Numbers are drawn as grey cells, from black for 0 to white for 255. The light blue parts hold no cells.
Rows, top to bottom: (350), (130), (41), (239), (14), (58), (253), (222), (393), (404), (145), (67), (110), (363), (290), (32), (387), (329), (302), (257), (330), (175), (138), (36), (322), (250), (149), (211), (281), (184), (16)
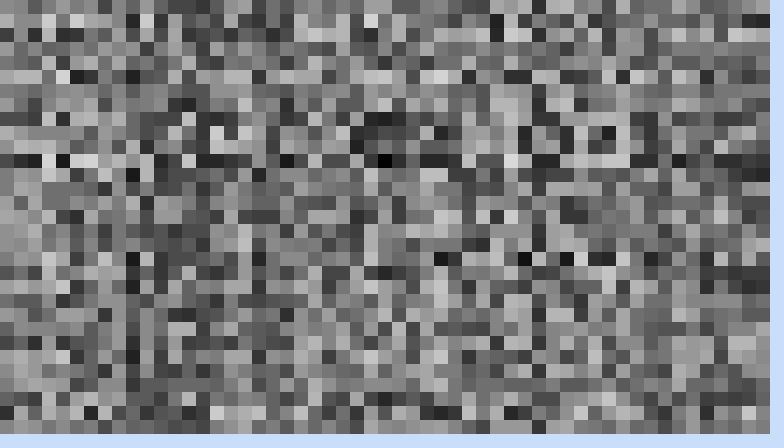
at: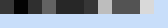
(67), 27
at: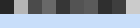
(184), 7
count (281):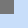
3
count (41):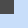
5
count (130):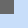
6

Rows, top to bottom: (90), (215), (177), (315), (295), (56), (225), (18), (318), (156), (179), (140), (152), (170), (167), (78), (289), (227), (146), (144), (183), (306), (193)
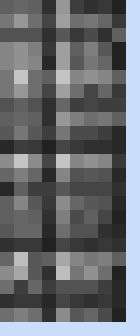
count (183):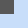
0
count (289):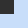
1
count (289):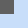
0

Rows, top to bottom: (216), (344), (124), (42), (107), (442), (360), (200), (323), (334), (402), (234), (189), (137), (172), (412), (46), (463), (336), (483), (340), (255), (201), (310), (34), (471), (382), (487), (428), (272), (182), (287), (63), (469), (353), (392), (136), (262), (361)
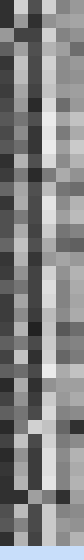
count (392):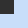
3
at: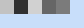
(471), 2
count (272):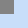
1
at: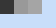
(336), 3
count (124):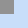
1

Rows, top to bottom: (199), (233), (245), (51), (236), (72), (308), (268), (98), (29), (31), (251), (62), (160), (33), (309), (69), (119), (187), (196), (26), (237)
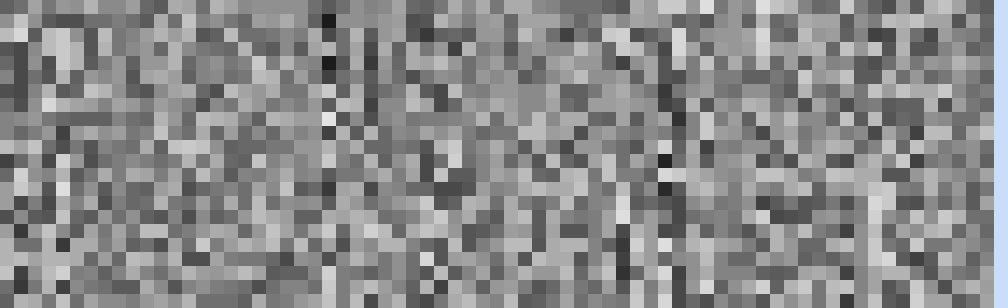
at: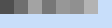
(236), 63
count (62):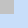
5

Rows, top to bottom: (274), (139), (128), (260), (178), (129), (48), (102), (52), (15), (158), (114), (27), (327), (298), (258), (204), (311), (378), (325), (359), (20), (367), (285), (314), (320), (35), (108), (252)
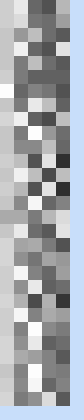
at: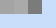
(311), 2
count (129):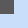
0
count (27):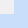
1
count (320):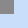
0
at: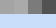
(311), 2
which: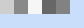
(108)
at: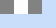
(35), 2

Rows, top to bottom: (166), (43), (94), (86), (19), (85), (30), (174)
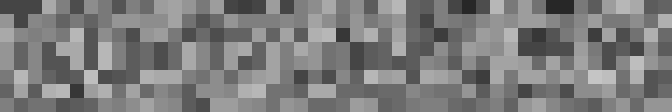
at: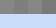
(94), 2
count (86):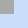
6
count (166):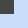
7
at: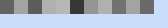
(94), 20
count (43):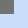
5

